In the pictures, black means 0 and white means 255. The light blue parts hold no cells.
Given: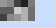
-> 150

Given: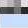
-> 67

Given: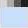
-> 169

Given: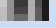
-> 174

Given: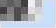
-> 141

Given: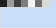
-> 244
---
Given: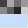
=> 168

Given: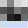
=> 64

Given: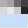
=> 162

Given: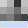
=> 150

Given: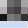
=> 79

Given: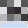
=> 59
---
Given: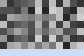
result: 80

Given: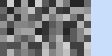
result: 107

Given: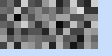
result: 112

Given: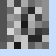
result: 82

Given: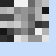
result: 177

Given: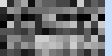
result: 43

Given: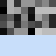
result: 0
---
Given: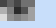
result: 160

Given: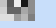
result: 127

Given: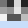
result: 189

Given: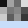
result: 55

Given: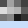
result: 50

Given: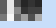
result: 171

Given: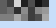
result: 168
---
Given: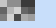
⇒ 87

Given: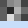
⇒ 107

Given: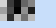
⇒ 28

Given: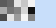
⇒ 19

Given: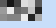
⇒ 37

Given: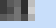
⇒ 206

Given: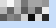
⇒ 236
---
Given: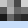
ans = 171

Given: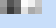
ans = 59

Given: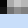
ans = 115

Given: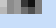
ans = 140

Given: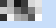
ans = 188

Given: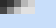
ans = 139

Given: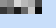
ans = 86

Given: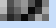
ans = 67

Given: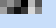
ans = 67
